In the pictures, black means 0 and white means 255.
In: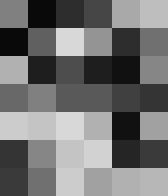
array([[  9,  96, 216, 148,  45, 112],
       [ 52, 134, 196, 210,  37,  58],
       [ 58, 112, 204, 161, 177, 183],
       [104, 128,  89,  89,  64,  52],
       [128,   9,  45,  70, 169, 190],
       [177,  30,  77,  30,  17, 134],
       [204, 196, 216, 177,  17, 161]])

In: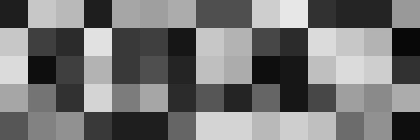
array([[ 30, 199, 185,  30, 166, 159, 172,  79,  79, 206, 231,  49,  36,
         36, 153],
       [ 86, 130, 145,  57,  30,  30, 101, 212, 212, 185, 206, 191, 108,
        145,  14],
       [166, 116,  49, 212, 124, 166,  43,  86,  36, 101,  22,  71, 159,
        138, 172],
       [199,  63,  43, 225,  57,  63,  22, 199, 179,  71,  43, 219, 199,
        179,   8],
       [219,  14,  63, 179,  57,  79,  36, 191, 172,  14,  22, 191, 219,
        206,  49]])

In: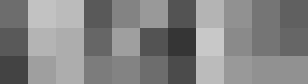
array([[ 67, 159, 173, 124, 131, 109,  75, 187, 153, 145, 145],
       [ 89, 180, 173, 102, 159,  83,  53, 200, 138, 117, 102],
       [109, 194, 187,  89, 131, 153,  83, 180, 145, 117,  96]])

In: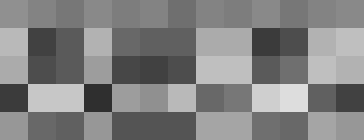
array([[ 59, 199, 199,  47, 157, 144, 185, 104, 119, 207, 221,  96,  65],
       [144, 131, 119, 137, 125, 131, 111, 131, 125, 137, 119, 131, 137],
       [151, 104,  96, 151,  84,  84,  84, 165, 165, 111, 104, 165, 151],
       [171,  77,  90, 157,  71,  65,  77, 191, 191,  90, 111, 191, 178],
       [185,  65,  90, 178, 104,  96,  96, 171, 171,  59,  77, 178, 191]])

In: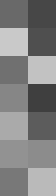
array([[105,  71],
       [112, 194],
       [120, 186],
       [134,  63],
       [146, 140],
       [170,  92],
       [201,  79]])

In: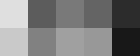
array([[201, 129, 160, 152,  24],
       [223,  92, 121, 100,  44]])
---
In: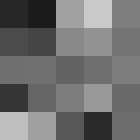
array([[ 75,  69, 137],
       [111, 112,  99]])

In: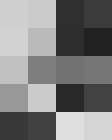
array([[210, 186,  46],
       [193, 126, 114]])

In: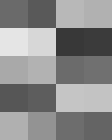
array([[229, 215,  56],
       [169, 178, 107]])

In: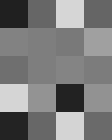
array([[130, 126, 121],
       [111, 126, 132]])

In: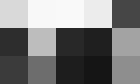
array([[ 45, 189,  40],
       [ 59, 109,  29]])

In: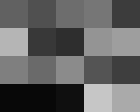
array([[181,  56,  46],
       [127, 106, 139]])
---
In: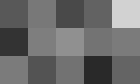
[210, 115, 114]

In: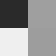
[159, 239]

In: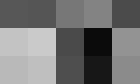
[75, 11, 78]

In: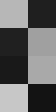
[31, 32]

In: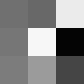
[235, 247, 124]

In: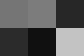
[39, 16]

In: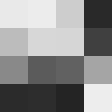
[ 41, 214,  91,  43]

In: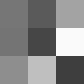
[163,  70, 142]
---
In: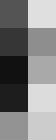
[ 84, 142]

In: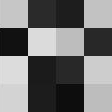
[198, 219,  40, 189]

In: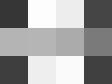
[ 54, 181, 250]

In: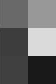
[105, 218]

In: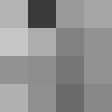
[179, 173, 119, 136]

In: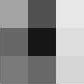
[164,  22, 213]

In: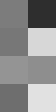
[124, 215]

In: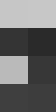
[198,  42]
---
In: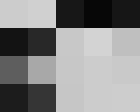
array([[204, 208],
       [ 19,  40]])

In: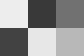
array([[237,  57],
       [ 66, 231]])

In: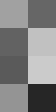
array([[161, 102],
       [ 98, 193]])

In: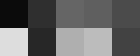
array([[ 11,  47],
       [221,  39]])

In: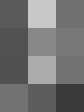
array([[ 90, 200],
       [ 82, 136]])

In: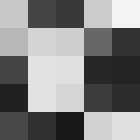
array([[200,  69],
       [183, 212]])

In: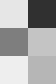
array([[230,  48],
       [126, 196]])
